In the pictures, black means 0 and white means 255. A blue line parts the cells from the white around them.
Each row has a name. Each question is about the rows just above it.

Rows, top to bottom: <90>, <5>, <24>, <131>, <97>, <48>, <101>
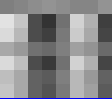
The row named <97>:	[218 190  76  57 113 210 176  69]
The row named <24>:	[218 184  76  63 121 203 168  69]
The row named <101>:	[197 168  98  83 121 184 160  91]
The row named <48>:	[190 168  98  91 127 184 153  98]

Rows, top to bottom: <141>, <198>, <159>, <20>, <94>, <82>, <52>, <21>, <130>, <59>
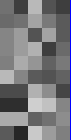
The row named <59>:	[ 90  38 201 156 127]
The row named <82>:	[185 133  90  83  98]
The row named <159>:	[133 156  83 163  90]

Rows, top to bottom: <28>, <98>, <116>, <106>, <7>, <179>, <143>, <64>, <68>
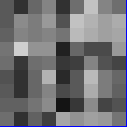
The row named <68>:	[110  49  97  62 166 147 160 153 116]
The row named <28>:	[ 89  49 103 132  49 110 194 132 110]

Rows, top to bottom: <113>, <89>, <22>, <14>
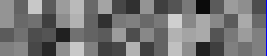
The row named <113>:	[148  99 200  91 156 186 105 164  71  48 148  63  84 121  11  91 156 142
  77]
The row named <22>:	[ 91 113  77  84  32 113  99  91 156  77 136  99 178 164 170  84 121 156
 128]
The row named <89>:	[148 105 113  63 142 178  99  48 121 128 105 121 207 136 170 136  91 170
 105]

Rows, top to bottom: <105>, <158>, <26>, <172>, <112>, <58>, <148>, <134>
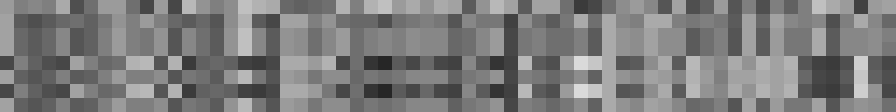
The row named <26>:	[162 104  91 104 135  85  97 127 155 127 119 147  85 135 111  91 147 192
 135  91 147 141 111 135 155 111 127 135 127 141 135 135 104 111 135 155
  71 119 127 111 111 127  91 170 147 141 162 141 141  91 111 127  85 162
  91 155 119 119 170  91 135 135 141 127]
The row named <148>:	[ 71 127  97  79  71 162 127 104 111 178 184  85 178  59  97 104  97  65
  59  71 170 170 155 119  71 111  52  38  91  71 104  71  65 135  91  52
  65 184  91  79 155 218 198 170  85  91 141 170  91 184 147 135 170 147
 178 162 178  85  65  59  79 206 147  71]

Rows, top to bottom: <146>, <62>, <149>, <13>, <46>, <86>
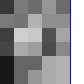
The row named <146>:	[ 55 122 108 150 108]
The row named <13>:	[ 69 170 157  75 136]
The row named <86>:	[ 24 101 150 170 178]

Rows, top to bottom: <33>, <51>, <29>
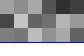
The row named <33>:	[160 140 168  84  48  63]

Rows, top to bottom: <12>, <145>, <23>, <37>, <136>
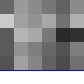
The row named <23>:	[ 89 181 168 120  41  49]
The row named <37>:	[ 89 146 126 104  82 126]
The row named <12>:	[104 154 139 120  97 139]
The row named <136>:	[ 82 160 133  97  75 112]

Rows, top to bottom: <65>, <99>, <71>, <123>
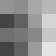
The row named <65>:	[148 141 168 182]
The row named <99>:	[ 68  96 156 212]
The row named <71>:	[112 120 135 198]

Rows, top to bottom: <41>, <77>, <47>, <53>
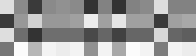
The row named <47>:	[222 110  51 110 110 110  73 102  65 102 102 216 102  94]
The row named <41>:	[222 138  58 138 145 138  51 130  51 130 138 222 130 130]
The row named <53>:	[118 251 182 243 236 243 145 243 168 251 243 124 243 236]
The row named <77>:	[ 58 152 210 152 152 160 236 160 229 160 160  58 160 168]

